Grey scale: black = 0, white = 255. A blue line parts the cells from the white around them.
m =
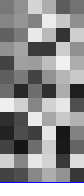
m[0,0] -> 120
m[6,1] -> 39
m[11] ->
[209, 134, 231, 210, 56, 221]
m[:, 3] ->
[173, 236, 186, 56, 190, 146, 47, 209, 167, 230, 204, 210, 173]
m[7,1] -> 208
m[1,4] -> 200
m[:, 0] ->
[120, 133, 96, 145, 67, 95, 109, 239, 47, 34, 67, 209, 67]
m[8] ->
[47, 73, 235, 167, 201, 178]
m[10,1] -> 22
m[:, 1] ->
[144, 149, 123, 164, 159, 123, 39, 208, 73, 77, 22, 134, 78]
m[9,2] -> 61
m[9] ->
[34, 77, 61, 230, 23, 129]
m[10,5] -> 99
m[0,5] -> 114
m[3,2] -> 58
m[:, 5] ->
[114, 143, 207, 144, 173, 201, 30, 79, 178, 129, 99, 221, 55]

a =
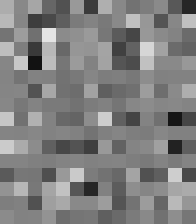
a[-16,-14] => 173
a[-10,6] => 162
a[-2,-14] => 126
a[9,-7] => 128
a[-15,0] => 184
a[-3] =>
[147, 183, 120, 165, 194, 86, 38, 129, 92, 142, 133, 141, 166, 171]
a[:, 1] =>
[136, 134, 157, 126, 200, 116, 134, 120, 113, 131, 171, 132, 119, 183, 129, 130]
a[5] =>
[132, 116, 130, 129, 114, 121, 134, 125, 127, 120, 141, 129, 130, 130]
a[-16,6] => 59
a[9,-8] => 115
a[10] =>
[203, 171, 140, 96, 71, 83, 63, 153, 98, 132, 137, 160, 34, 95]
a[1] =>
[184, 134, 61, 73, 94, 123, 131, 121, 137, 192, 151, 84, 135, 192]
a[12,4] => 153
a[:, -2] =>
[88, 135, 131, 107, 137, 130, 138, 136, 22, 129, 34, 123, 206, 166, 185, 142]
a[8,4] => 104
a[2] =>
[116, 157, 112, 228, 139, 144, 154, 119, 91, 70, 152, 138, 131, 107]
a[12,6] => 124
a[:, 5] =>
[153, 123, 144, 150, 155, 121, 109, 114, 100, 129, 83, 133, 202, 86, 137, 117]
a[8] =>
[198, 113, 177, 130, 104, 100, 141, 205, 96, 68, 131, 112, 22, 69]
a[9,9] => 126
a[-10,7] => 95
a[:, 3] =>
[102, 73, 228, 184, 189, 129, 167, 122, 130, 130, 96, 126, 79, 165, 159, 147]
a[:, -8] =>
[59, 131, 154, 148, 130, 134, 162, 124, 141, 115, 63, 129, 124, 38, 137, 119]
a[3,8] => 64
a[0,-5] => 114
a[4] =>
[134, 200, 18, 189, 118, 155, 130, 163, 85, 76, 193, 137, 137, 152]
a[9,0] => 132
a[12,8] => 104

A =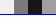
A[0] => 239
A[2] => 23
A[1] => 122
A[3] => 159

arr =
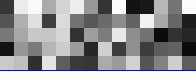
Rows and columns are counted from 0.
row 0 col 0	54
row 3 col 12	99
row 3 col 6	39
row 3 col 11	93
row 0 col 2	250
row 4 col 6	55
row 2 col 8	232
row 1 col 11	168
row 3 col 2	123
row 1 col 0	84
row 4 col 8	154
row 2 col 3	197
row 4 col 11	130
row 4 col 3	228
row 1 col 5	115
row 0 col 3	171
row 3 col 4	204
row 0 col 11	183
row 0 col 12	117
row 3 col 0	18

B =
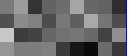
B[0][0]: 122
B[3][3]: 128
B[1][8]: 77
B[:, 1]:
[156, 138, 60, 124]
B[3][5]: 23
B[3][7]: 107
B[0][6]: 103
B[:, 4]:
[109, 120, 114, 58]
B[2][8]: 144
